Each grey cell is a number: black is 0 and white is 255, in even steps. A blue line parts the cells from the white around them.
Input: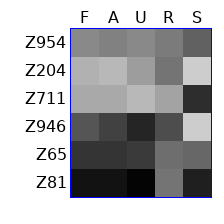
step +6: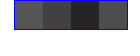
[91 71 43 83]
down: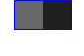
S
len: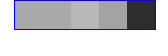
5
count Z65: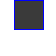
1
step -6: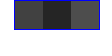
[59 31 71]
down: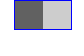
S

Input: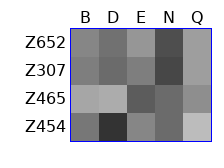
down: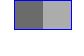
D
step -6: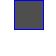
[72]
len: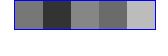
5
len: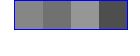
4
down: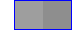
Q
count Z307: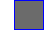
1

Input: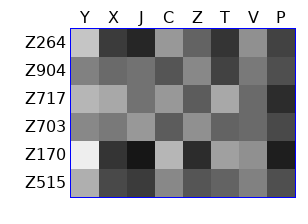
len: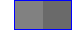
2
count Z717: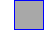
2
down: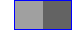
T
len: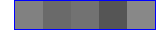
5
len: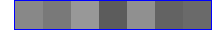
7
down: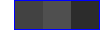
P
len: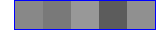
5

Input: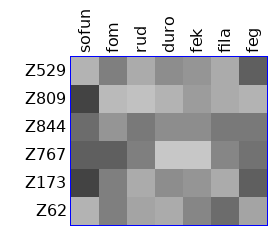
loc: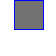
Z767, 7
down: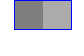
rud
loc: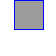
Z809, 5
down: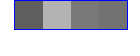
feg
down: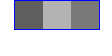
feg
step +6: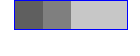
[101 133 205 205]

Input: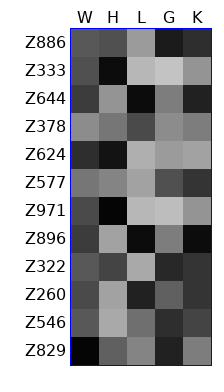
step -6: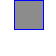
[134]
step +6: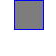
[131]
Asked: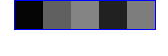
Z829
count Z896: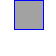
1

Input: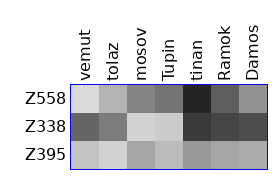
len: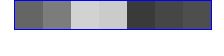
7
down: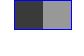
tinan
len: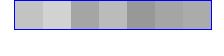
7

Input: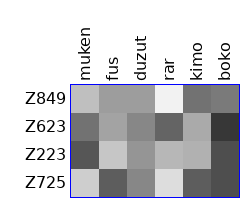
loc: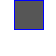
Z223, 1
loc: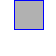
Z223, 5
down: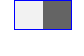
rar
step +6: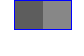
[ 99 141]
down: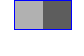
kimo
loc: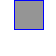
Z223, 3
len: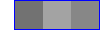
3

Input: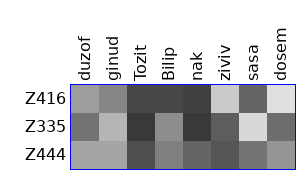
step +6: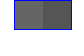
[107  91]
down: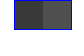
Tozit
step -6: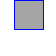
[159]

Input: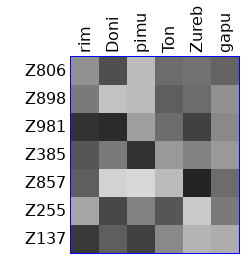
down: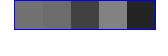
Zureb
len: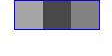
3
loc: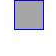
Z255, 1
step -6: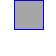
[160]
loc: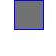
Z806, 5

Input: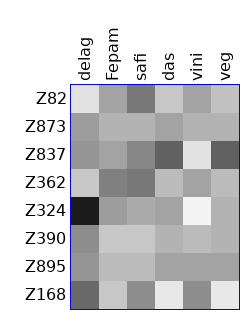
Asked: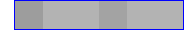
Z873
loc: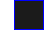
Z324, 1
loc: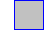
Z82, 6
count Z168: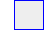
0
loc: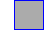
Z324, 3

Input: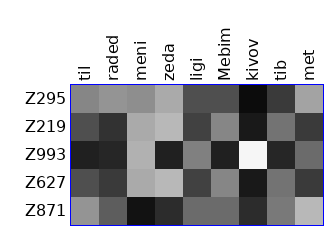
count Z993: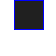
3
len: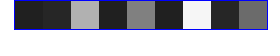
9
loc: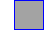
Z295, 9
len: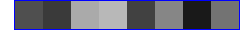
8
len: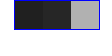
3
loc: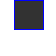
Z219, 2
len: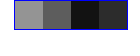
4

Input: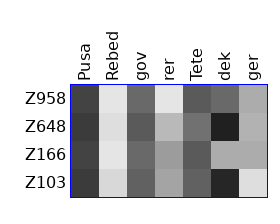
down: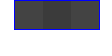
Pusa
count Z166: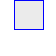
0
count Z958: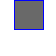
2
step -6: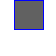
[91]
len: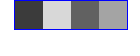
4

